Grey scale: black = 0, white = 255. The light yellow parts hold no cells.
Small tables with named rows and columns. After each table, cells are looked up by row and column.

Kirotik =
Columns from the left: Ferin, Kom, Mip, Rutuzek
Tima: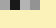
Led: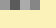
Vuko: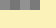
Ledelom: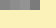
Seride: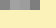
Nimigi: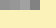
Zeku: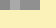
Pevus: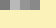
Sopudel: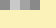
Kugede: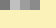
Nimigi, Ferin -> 146
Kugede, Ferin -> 121
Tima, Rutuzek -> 147
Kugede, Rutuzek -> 139
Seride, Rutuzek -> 126
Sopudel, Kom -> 201
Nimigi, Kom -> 151
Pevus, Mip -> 149
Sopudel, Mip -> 163
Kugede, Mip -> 157

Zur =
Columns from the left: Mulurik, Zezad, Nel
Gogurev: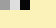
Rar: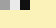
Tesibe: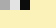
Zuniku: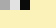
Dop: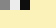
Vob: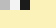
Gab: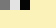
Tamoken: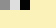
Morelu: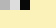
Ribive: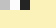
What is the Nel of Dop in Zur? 14
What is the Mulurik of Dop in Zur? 133
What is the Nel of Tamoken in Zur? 3
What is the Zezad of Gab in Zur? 227
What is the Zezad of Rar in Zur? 234
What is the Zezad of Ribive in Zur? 252
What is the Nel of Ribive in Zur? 36
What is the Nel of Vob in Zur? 27
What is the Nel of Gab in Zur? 4
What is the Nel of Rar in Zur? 16
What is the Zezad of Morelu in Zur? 221
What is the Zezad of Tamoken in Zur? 222
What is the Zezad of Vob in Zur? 243
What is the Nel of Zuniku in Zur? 10
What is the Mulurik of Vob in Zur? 188
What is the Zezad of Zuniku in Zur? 226
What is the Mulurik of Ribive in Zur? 193
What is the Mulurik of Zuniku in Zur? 170
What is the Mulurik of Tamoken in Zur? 142
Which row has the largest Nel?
Ribive

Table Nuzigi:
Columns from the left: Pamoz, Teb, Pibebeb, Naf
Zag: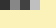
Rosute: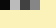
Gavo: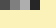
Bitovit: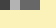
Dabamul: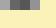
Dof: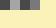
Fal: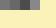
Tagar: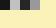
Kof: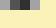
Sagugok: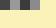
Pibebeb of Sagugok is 59
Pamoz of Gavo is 76
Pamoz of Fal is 118
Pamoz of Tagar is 22
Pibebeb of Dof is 73
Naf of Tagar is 153
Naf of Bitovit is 103
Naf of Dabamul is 147
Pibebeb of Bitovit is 104
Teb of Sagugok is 153
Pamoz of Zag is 49
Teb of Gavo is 127
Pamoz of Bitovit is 65

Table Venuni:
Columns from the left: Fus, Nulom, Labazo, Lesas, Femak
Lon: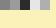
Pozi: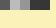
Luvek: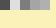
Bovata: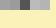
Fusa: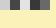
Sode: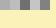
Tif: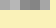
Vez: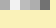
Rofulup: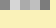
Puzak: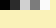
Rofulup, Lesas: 191
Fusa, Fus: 207
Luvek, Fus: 79
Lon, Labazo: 43
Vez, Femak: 114
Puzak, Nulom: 43
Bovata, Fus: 162

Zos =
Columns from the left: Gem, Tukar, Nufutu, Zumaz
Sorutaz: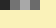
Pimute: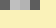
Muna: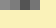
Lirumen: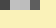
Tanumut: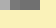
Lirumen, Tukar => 192
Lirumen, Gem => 70
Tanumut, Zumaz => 112
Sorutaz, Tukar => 115
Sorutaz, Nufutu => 168
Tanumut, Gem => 174
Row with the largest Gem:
Tanumut

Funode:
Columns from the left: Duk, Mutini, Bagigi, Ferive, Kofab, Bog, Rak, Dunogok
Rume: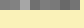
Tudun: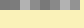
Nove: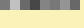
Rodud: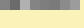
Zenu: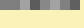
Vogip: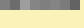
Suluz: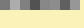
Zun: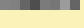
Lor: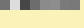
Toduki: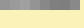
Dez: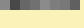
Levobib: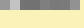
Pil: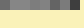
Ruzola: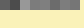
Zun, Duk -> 131
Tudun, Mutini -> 124
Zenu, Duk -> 127
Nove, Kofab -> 132
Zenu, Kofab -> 136
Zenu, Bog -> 162
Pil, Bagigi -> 134
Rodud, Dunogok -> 156
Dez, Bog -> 125
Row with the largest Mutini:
Lor

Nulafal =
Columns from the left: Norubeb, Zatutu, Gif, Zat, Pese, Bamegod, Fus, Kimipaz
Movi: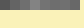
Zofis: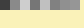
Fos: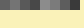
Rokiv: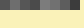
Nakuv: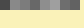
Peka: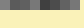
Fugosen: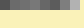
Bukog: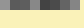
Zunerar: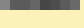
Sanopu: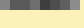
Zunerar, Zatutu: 92
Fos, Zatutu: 116
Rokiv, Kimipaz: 60
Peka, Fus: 98
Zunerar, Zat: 101
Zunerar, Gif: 91
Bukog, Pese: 67
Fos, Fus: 93
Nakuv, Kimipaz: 98
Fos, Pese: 140
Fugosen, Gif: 112
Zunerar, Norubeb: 133
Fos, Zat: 72
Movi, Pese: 115
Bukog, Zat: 136
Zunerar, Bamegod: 77
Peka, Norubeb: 128

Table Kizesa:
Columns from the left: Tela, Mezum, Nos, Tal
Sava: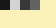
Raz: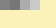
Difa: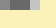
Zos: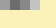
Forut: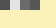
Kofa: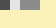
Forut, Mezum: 228
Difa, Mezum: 105
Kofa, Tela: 78
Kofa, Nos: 139
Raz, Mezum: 118
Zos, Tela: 158
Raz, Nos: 172
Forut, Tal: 86
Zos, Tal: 194
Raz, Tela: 129
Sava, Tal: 99
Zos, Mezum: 109
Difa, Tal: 196
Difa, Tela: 136
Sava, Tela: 23

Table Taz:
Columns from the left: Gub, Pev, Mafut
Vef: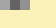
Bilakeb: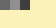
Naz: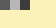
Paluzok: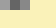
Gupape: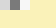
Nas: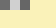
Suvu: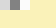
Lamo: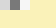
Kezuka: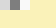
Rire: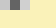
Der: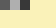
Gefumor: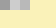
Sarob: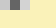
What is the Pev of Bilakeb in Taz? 144
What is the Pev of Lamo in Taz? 121
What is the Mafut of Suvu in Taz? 251
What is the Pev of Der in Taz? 175
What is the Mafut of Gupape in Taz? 247
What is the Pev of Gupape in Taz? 122
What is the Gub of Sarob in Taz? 201

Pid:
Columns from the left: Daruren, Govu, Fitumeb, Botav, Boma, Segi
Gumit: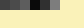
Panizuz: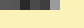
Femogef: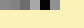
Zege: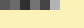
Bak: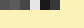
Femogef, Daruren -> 137
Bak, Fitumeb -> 71
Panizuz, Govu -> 86
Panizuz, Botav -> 73
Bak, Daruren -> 82
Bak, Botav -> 230
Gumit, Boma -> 48
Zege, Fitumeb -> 47
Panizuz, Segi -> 155
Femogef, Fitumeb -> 109
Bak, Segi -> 55
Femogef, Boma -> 4
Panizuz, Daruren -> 88

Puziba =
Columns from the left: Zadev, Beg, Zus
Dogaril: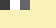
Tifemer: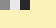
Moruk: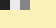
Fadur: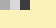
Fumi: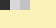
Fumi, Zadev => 48
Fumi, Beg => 216
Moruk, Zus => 133
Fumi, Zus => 195
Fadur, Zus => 60
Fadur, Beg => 217
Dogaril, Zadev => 59
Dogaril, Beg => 253
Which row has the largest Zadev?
Fadur

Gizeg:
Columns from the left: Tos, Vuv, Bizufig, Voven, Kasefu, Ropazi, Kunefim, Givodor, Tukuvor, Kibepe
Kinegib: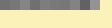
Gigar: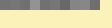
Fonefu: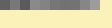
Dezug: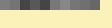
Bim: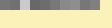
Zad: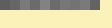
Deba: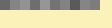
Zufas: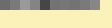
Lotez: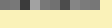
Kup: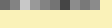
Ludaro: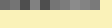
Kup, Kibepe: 139
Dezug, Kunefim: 135
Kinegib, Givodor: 131
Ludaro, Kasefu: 78
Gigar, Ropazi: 118
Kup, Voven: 153
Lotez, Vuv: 120
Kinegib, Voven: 112
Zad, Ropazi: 107
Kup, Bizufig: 200
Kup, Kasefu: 131
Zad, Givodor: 115
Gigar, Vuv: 118
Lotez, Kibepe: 119
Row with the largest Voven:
Lotez

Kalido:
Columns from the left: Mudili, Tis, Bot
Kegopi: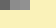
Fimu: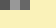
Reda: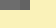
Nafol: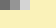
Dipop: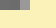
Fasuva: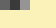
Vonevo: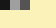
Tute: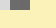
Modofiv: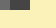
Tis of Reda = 109
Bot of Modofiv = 69
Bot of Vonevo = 84
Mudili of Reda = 108
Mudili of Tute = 218
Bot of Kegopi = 145
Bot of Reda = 99
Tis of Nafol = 149
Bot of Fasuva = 149
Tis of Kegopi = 140
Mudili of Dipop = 110
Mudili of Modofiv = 107
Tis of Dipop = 108
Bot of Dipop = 153
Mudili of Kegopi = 101
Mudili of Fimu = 85
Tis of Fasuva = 58
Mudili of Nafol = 109
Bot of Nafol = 212
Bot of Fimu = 103
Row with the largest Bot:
Nafol

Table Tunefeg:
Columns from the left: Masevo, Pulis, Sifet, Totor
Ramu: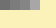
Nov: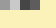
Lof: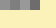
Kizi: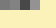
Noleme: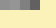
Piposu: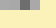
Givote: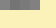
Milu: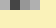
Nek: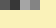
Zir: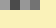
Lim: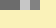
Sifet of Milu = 151
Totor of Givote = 129
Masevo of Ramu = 112
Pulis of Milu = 69
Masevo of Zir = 156
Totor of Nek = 132
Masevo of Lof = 145
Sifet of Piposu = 110
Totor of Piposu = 169
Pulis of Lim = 108
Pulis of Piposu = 168
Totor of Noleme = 97
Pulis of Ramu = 124
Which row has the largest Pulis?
Nov

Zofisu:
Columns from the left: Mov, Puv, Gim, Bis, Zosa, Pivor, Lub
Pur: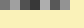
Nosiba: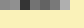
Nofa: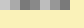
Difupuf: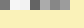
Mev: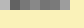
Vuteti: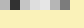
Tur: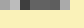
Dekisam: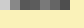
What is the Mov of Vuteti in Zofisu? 183
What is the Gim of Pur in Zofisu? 81
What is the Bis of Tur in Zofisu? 99
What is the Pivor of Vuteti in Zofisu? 182
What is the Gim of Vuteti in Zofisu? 197
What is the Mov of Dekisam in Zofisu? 205
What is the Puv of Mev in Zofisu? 98
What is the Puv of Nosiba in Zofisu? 144
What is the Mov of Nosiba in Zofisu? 137
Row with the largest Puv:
Difupuf

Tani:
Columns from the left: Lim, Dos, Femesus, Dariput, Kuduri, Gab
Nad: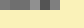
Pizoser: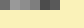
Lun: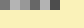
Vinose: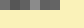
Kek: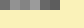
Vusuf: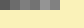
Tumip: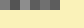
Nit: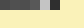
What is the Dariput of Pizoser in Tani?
126
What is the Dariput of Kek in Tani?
155
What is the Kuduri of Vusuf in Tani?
148
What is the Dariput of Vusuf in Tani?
115
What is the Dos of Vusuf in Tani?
108
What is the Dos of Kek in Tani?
146
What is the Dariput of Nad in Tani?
144
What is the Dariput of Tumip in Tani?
93
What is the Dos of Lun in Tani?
180
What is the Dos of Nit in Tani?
80
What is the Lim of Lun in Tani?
119
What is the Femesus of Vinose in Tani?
97
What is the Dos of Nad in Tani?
111
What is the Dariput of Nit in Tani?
88
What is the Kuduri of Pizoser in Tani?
76
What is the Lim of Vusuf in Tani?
89
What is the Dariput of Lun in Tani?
103
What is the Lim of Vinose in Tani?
111
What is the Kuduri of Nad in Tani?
84
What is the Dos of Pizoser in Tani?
153

